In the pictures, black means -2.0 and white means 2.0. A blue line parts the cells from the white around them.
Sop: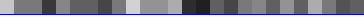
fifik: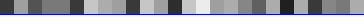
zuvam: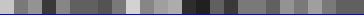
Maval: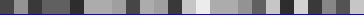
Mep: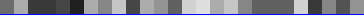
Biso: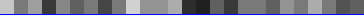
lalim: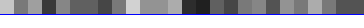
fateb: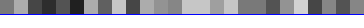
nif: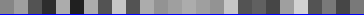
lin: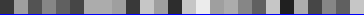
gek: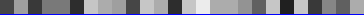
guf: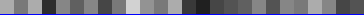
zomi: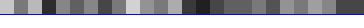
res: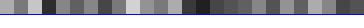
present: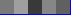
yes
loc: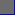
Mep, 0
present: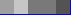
yes
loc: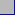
zomi, 2

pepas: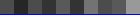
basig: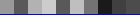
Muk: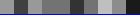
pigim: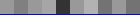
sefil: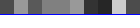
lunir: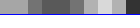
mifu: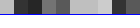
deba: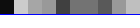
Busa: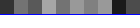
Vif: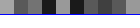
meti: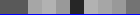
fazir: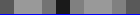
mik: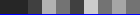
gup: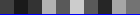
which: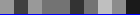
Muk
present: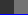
yes
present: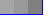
no
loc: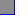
Muk, 8
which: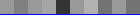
pigim

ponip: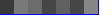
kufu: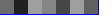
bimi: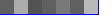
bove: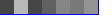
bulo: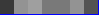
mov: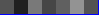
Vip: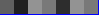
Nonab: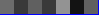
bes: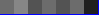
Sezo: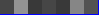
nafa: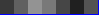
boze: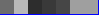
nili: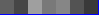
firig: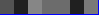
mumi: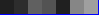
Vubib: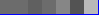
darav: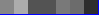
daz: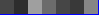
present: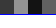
yes
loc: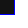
Nonab, 5
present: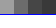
yes
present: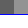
yes

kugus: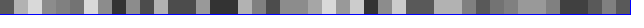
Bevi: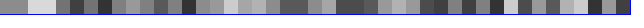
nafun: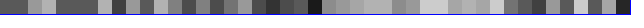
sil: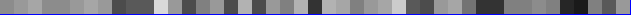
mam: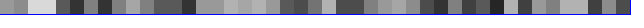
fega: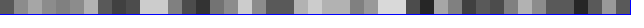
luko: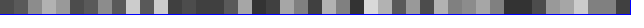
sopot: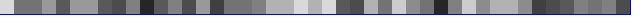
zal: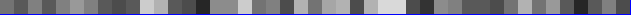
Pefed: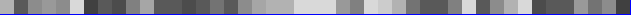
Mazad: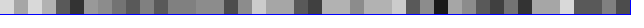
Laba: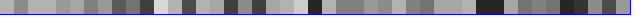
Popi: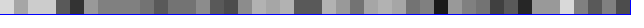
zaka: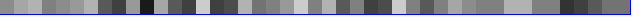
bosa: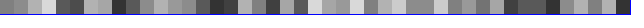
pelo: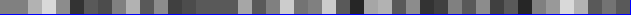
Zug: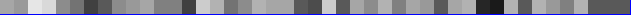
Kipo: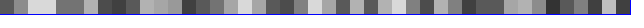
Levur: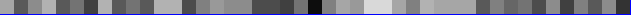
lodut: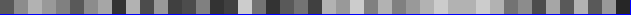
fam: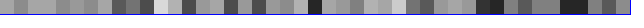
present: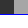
yes
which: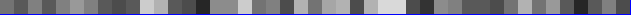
zal
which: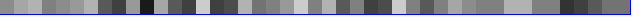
zaka
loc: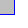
Kipo, 43
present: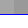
yes
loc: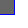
Levur, 36

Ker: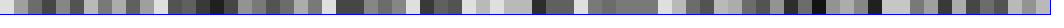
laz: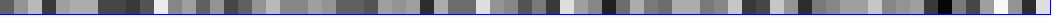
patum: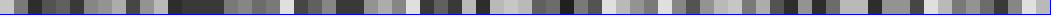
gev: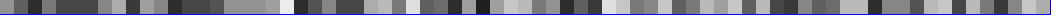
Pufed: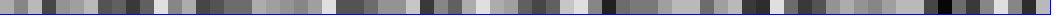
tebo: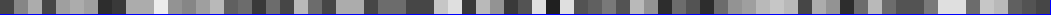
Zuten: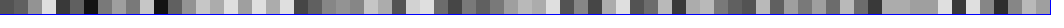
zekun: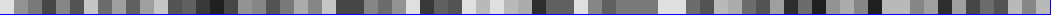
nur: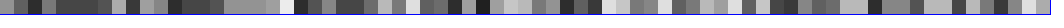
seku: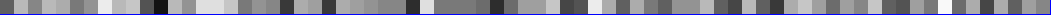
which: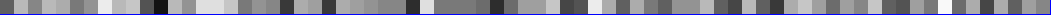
seku
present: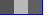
yes
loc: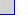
Zuten, 29
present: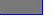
yes

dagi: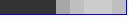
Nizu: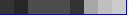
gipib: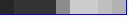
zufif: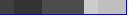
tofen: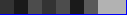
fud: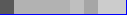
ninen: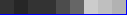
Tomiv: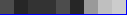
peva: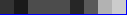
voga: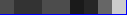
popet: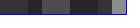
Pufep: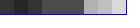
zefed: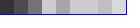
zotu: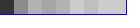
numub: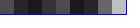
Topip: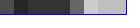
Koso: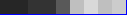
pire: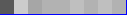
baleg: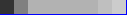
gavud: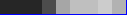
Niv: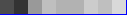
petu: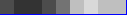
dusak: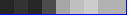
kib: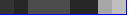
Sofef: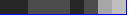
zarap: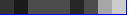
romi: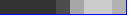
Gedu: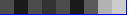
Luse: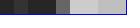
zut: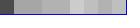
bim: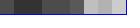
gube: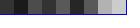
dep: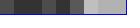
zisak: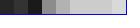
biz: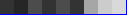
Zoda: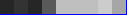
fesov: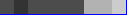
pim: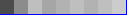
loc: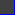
zufif, 0
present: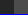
yes

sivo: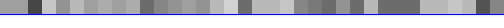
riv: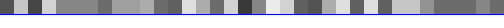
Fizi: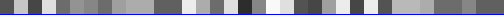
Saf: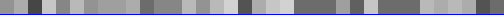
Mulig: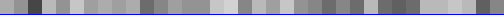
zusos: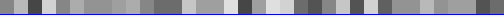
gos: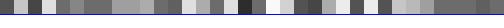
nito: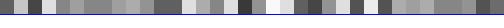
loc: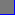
sivo, 22
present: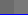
no

